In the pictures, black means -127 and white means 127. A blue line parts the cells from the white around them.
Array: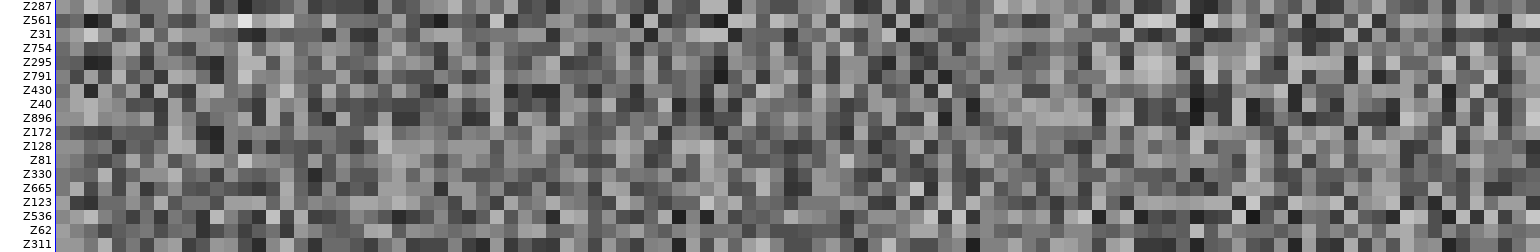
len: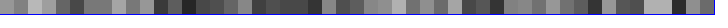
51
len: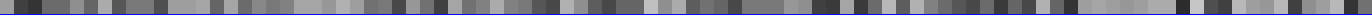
98
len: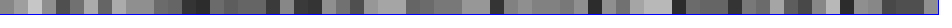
67

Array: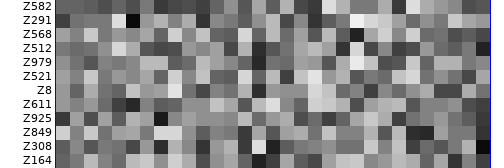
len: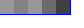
5
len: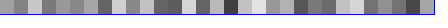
31
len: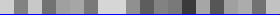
20
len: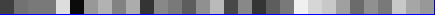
31
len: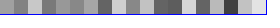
19
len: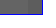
3

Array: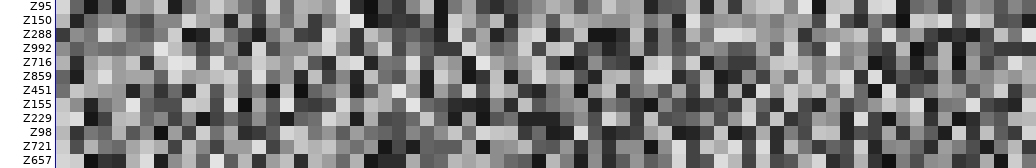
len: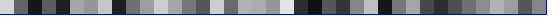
39
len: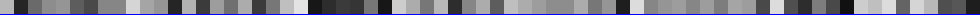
70

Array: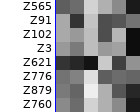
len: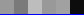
6
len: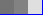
3
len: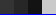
4
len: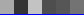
6
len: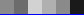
6
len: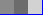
3

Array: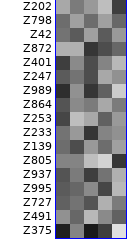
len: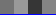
4
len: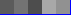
5
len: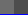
2

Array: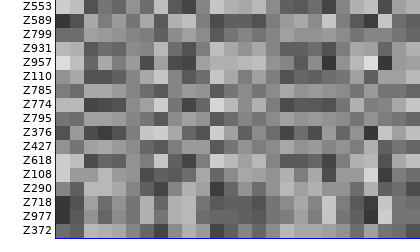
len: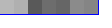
7
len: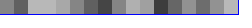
17

